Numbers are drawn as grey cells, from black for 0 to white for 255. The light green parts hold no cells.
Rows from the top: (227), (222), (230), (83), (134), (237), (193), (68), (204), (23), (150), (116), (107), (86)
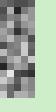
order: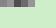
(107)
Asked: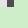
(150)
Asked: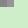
(237)
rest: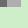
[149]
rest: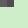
[78 94]
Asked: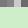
(193)
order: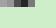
(23)

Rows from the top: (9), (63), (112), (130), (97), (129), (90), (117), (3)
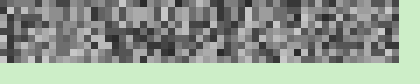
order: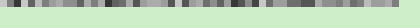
(63)
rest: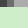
[ 85 157 142  55]
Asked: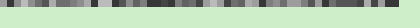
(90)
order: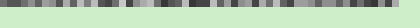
(130)
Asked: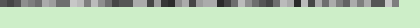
(117)
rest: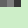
[ 55  69  55 126  98 110  69 157 187 157  69 110  98 171 157  55 126 142
 110 157 157 126  85 157  55 110  85  85  85  69 171  69 157  55  55]
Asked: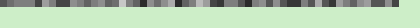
(9)

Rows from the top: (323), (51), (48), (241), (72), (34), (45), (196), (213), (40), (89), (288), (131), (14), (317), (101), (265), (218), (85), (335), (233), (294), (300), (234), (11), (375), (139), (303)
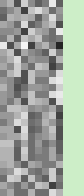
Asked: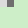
(213)
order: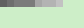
(300)
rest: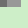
[139 123 206]
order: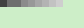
(40)
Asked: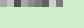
(196)
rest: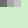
[65]

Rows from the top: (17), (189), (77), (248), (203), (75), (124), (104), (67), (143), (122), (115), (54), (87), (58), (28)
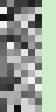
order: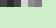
(75)
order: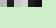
(77)
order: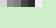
(189)
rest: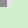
[ 85 213]

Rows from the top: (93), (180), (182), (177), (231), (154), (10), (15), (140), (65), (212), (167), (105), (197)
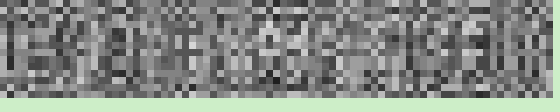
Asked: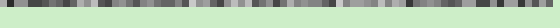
(65)
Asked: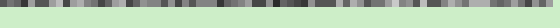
(182)
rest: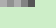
[115 100 145 100 100 131  85 131 100 174  85 214 158 158  85 115 145 188
 131 174 131 145  85 131 131 188 188 158 131 145  85  85 188 158 131 158
 174 115 188 100 100 131  55 115  85 174 145  70  70 100 115 100  43  55
 131  70 158 131  55 174  70 174 115]

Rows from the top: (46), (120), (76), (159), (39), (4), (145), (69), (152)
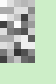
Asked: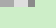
(120)
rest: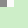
[122 154]

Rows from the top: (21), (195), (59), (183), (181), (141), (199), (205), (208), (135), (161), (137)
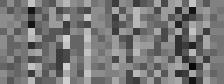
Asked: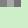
(21)
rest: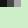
[129 116]
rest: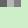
[101  87 116 129  48  87 183  87 116 101 116]
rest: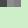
[183 101 129 141  60 155 141  60 101 116 167  73 116 167  73 195 141  60
 129 129]
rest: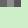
[116 195  87 116  87  87  73 141 129 183 101 129 141  60 155 141  60 101
 116 167  73 116 167  73 195 141  60 129 129]

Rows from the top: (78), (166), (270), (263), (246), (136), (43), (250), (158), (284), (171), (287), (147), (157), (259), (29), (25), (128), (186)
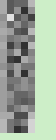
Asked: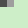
(171)
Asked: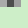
(171)
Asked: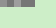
(284)
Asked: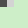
(186)
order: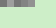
(136)
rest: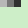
[ 77 211]
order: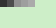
(171)

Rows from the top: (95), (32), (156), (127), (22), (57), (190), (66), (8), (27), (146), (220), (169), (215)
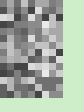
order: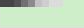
(27)
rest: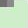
[ 68 220 139 139]
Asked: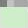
(22)
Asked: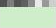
(146)
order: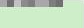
(95)
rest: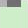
[ 96 194 112 112 168]
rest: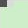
[206  68]

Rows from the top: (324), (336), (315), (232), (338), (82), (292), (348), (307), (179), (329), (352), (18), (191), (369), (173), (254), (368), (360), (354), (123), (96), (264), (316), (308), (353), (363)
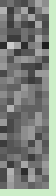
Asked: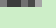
(82)
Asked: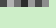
(308)
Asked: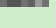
(254)
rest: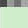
[97 85]
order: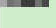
(82)

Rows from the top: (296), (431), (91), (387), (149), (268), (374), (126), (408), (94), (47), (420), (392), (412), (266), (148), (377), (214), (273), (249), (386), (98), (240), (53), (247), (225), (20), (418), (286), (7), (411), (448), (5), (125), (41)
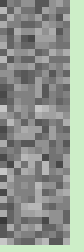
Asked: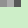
(149)
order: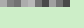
(240)
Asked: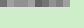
(94)

